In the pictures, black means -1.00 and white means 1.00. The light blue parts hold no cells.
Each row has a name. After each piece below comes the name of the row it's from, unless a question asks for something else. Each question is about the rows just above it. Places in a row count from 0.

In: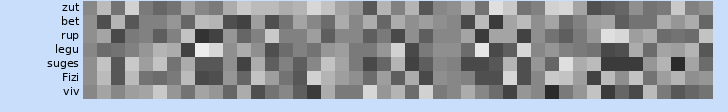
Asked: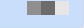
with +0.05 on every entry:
[ 0.17 -0.10  0.85]
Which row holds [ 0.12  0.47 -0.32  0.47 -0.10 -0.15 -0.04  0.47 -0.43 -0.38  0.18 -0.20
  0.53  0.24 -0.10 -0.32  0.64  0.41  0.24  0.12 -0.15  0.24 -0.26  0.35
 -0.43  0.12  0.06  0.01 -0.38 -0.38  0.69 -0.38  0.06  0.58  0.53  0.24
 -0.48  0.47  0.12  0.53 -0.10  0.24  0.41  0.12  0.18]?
Fizi
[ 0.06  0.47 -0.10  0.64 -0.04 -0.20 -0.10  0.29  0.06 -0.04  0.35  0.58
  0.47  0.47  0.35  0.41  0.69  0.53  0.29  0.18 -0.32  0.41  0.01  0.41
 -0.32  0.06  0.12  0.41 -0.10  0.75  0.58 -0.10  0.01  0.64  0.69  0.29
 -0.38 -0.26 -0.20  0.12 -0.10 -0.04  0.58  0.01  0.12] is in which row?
zut
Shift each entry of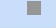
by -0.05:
[0.13]
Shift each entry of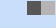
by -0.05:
[-0.37  0.36]
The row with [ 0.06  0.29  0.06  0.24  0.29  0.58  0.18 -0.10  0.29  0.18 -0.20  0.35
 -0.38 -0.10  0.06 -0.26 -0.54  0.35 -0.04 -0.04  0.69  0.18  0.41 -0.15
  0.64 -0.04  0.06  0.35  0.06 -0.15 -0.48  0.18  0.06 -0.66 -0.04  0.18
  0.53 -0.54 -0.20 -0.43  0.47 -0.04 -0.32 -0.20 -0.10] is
viv
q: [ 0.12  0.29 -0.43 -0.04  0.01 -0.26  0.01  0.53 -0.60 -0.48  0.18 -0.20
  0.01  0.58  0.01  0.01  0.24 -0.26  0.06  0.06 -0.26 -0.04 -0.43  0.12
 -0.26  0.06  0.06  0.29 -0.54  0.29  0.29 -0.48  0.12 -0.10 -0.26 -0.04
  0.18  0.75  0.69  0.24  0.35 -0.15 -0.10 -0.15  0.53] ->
rup

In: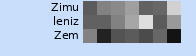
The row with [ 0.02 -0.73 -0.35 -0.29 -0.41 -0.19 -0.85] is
Zem
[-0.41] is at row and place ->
Zem, 4
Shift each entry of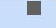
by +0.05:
[-0.19]
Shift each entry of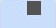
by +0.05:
[-0.30]
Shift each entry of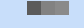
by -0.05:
[-0.34 -0.03  0.03]
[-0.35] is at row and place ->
Zem, 2
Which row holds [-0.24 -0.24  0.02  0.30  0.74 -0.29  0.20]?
leniz

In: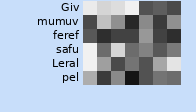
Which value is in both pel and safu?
[-0.15]
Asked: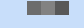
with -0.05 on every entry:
[-0.20 -0.03 -0.36]
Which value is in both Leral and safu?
[0.89]
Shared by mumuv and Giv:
[-0.42]
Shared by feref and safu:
[-0.31]
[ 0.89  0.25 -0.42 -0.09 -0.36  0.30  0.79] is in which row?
Leral

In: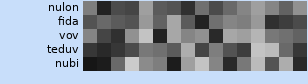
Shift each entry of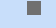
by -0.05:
[-0.17]
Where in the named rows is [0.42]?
vov, 12
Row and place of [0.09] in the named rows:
nubi, 4
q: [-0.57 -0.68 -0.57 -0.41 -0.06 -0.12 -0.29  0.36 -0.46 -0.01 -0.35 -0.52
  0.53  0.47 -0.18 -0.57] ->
teduv

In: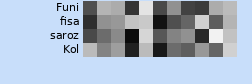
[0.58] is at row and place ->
fisa, 4
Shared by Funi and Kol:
[0.47]
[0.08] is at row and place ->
saroz, 2
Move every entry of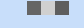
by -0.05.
[-0.26  0.58 -0.31]

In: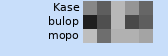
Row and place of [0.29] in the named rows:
mopo, 4
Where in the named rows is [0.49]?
mopo, 0
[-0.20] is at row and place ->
Kase, 4
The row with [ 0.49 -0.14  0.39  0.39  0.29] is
mopo

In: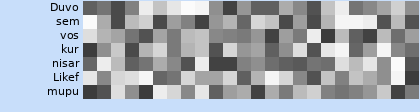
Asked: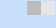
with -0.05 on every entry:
[0.42 0.75]
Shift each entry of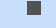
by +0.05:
[-0.31]
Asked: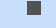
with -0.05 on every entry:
[-0.41]
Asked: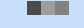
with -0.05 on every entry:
[-0.47  0.19 -0.04]
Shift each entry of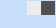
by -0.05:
[ 0.81 -0.41]
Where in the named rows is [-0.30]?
nisar, 15

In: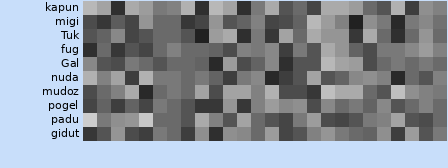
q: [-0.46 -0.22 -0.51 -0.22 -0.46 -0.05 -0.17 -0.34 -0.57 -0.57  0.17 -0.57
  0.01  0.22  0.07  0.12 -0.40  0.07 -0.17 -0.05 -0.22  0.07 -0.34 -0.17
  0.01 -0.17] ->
pogel
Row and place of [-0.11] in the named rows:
migi, 25
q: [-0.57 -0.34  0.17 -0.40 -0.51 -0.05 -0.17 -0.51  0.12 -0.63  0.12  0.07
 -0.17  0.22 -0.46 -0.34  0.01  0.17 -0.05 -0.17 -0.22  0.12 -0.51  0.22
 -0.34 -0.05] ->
gidut
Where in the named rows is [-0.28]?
migi, 2

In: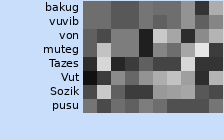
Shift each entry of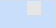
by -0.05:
[0.75]
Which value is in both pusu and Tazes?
[-0.25]
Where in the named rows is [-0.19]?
Vut, 3

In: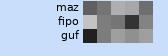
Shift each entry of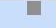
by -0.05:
[0.08]
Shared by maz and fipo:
[-0.08]
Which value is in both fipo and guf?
[-0.02]
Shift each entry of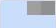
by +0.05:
[0.30 0.18]
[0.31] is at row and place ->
maz, 3

